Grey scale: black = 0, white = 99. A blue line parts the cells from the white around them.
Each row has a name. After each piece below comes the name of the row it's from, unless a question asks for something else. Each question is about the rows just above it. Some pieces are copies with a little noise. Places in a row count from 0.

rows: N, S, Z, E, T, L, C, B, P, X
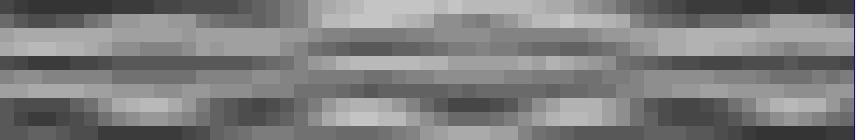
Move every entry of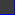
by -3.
[20]
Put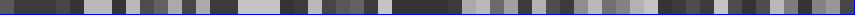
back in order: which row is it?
N
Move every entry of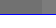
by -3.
[41 41 41 45]

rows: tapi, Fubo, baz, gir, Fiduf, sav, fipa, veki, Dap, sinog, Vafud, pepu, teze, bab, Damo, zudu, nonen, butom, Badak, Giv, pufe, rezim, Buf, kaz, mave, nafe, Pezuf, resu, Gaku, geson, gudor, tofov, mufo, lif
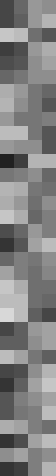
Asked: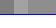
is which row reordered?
mufo
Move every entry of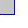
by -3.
[74]
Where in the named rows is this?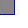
Giv, 3

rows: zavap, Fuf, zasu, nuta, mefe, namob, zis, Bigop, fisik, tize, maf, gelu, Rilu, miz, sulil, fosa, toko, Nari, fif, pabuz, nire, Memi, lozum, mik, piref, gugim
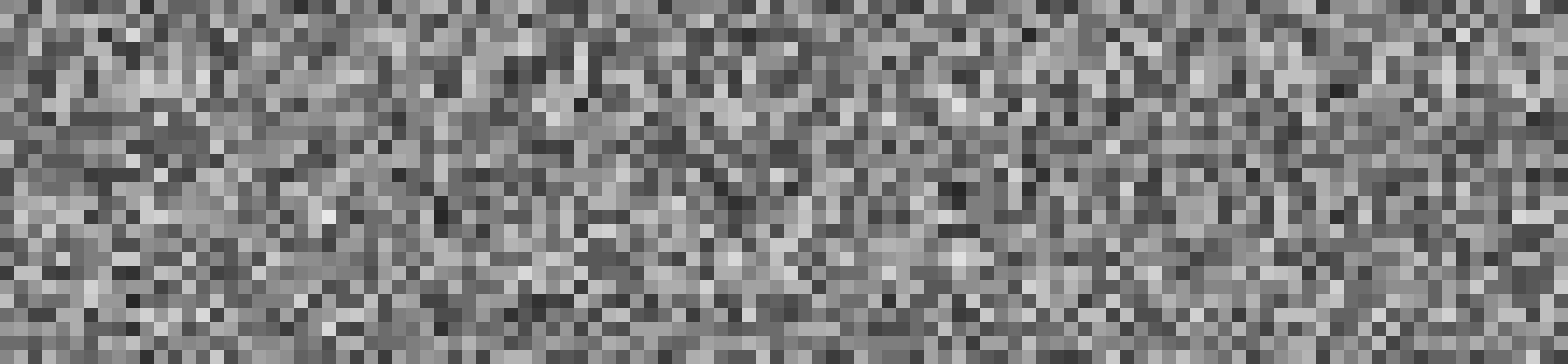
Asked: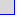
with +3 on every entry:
[87]
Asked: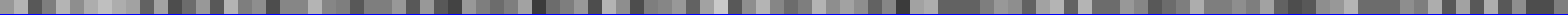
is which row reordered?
Fuf
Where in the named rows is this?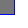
piref, 65
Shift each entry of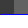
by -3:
[20 35]
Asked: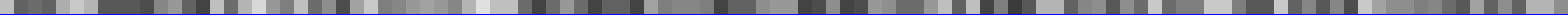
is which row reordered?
fif
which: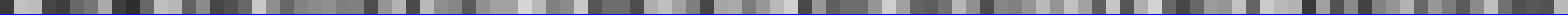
pabuz

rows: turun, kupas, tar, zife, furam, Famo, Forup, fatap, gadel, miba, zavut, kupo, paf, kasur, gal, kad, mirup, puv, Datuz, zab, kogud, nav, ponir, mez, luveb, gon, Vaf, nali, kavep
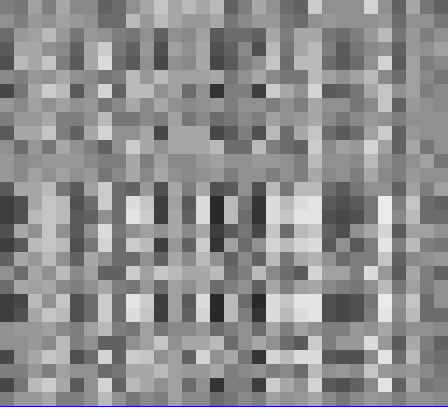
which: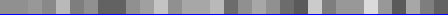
luveb
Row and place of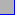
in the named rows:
Datuz, 22

